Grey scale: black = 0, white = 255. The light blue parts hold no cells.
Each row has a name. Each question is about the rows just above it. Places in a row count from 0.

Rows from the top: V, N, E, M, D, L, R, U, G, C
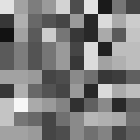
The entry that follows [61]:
[96]
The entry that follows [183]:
[176]
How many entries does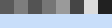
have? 8
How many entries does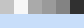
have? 6

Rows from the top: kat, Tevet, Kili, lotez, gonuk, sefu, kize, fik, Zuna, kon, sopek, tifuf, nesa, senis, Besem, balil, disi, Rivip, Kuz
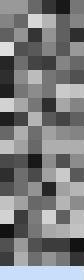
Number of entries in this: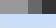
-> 4
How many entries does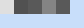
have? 5
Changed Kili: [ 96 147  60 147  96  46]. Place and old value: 2, [52]
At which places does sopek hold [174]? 3 4 5
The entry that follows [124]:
[210]
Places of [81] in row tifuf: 1 4

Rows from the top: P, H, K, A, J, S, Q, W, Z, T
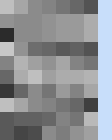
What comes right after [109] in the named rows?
[103]
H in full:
[146 139 139 146 154 154 172]
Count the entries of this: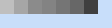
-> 7
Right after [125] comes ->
[146]
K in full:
[ 43 139 139 146 154 154 172]

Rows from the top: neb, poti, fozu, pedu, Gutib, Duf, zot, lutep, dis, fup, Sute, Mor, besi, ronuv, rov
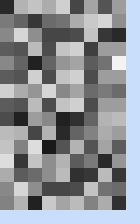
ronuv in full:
[136 214 142  70  70  76 195 114 107]
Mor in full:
[221  55 195 142 179  92 122  41 149]

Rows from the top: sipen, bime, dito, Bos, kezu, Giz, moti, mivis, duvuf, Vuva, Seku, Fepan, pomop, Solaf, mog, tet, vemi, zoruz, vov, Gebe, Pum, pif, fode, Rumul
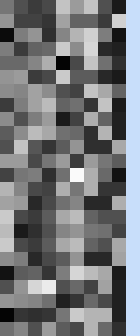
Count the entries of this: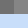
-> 2
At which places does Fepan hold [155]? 0 1 4 6
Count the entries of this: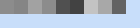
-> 9
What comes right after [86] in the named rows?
[53]
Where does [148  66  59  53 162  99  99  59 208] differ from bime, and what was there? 2, [66]
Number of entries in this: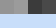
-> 4
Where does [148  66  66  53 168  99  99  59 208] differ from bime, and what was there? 4, [162]

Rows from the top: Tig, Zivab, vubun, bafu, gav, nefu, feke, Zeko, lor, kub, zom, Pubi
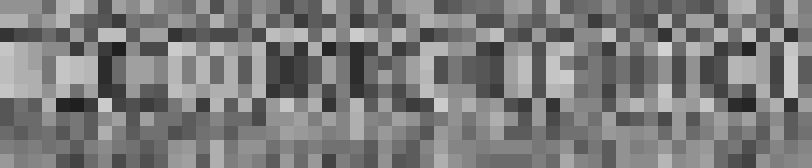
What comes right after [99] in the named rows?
[153]
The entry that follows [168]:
[133]
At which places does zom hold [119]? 1 4 8 14 16 25 38 42 48 52 56
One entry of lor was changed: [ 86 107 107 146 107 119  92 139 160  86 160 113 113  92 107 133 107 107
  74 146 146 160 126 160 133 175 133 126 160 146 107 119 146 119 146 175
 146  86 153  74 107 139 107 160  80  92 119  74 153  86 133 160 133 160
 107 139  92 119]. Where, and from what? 42, [113]
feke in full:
[197 182 175 146 182 113 160  52  60 153  92  86 189 175 153 175 175 133
 182  52  74  60 139  74 126  52  74 113  74 119 189 160 139 139  80  60
 153 175  80 182 175 107 119  67 139  92 133 197  86 160 107  67 119  74
 175  74 203 119]

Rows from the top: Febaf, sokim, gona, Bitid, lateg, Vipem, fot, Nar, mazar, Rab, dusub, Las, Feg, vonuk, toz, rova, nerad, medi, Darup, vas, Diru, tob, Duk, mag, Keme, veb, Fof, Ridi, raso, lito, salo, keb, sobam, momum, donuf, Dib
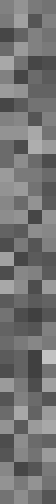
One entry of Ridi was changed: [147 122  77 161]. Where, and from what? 0, [155]
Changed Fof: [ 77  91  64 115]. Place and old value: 1, [99]

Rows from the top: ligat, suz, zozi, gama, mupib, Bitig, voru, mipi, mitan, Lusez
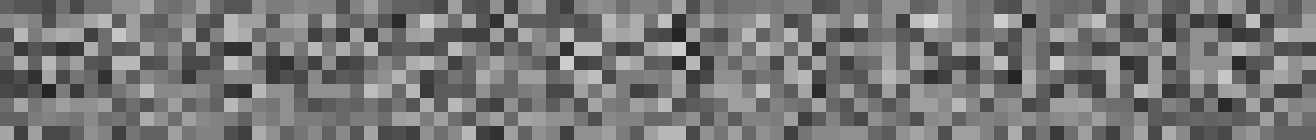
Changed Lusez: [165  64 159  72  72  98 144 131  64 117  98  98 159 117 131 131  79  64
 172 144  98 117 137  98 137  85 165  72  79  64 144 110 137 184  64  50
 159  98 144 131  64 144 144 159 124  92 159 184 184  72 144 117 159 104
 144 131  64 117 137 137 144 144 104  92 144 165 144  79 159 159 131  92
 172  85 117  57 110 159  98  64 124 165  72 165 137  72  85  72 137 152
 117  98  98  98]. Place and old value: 83, [172]
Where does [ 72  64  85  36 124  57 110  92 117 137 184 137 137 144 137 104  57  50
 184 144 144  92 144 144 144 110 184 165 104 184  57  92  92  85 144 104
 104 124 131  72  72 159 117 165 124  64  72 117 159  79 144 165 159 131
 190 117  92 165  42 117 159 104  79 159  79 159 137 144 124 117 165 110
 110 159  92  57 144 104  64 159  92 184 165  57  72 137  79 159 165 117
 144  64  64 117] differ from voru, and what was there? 26, [190]
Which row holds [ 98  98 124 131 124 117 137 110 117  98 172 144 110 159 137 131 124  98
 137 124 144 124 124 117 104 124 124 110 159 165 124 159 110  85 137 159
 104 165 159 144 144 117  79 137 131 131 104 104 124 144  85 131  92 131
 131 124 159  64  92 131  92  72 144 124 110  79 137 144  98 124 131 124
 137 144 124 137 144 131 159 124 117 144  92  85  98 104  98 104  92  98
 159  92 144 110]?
mitan
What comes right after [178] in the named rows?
[124]
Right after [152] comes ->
[117]

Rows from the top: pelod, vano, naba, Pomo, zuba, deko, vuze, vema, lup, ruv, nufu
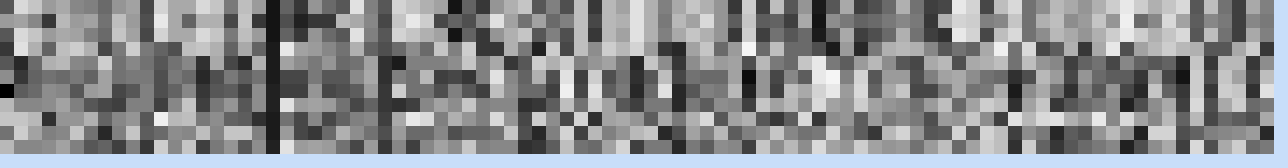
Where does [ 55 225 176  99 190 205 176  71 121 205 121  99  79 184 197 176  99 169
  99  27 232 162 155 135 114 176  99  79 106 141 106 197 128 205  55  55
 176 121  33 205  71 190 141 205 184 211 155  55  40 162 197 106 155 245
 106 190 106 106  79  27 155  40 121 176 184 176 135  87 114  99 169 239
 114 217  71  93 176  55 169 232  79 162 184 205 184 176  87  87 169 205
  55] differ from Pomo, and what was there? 13, [190]
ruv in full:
[114 205 162 128 135 197 114  40 128 197  93 106 141 135 190 135 197 197
 128  27 155  71  55 106 176 141 114  79 155 106 106 135  79  99  99 114
 197  79  40 128 211  63 184 128 149 184 197  40  79 162 128 184  93 128
 141 197 135 114 121 211 128  93  55 184 211 149  87  93 211  87 211 190
  63 141 121  40  93  79 149 184 141  33 211 211  79  99 128 135 141 155
  40]
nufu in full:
[184 135 135 141 162 128  87  99  63 128  55 205 135 197  63 121 149  87
 141  33 225 155 162 155 114  71 155  55 135  63 135 162 141 197 128 135
 135  48  55  93 190 114 106 162 211  63 121 121  40 121  93 141 135  63
 197 141 184 141 217 162 149 205 162 149 155 114 155 190 106 162 205 190
  48 205  99  55  87 106 121 135  33  79 141 169  63 217  79 169 205 106
 121]

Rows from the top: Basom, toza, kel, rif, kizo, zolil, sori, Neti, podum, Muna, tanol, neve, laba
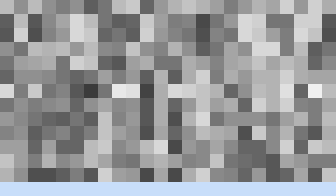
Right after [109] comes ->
[101]
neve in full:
[195 159 125 179 137 152 187 165 125 117 165 179 159 131 137 195 117 109
 101  87 165 152 125 125]

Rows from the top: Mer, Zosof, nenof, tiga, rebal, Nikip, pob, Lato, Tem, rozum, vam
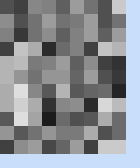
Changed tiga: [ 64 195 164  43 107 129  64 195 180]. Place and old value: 2, [172]
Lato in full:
[172 208 172  50 135 141  43 216 187]
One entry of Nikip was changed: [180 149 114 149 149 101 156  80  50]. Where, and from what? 8, [56]
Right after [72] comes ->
[101]
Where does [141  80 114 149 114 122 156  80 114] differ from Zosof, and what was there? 3, [156]
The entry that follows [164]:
[28]

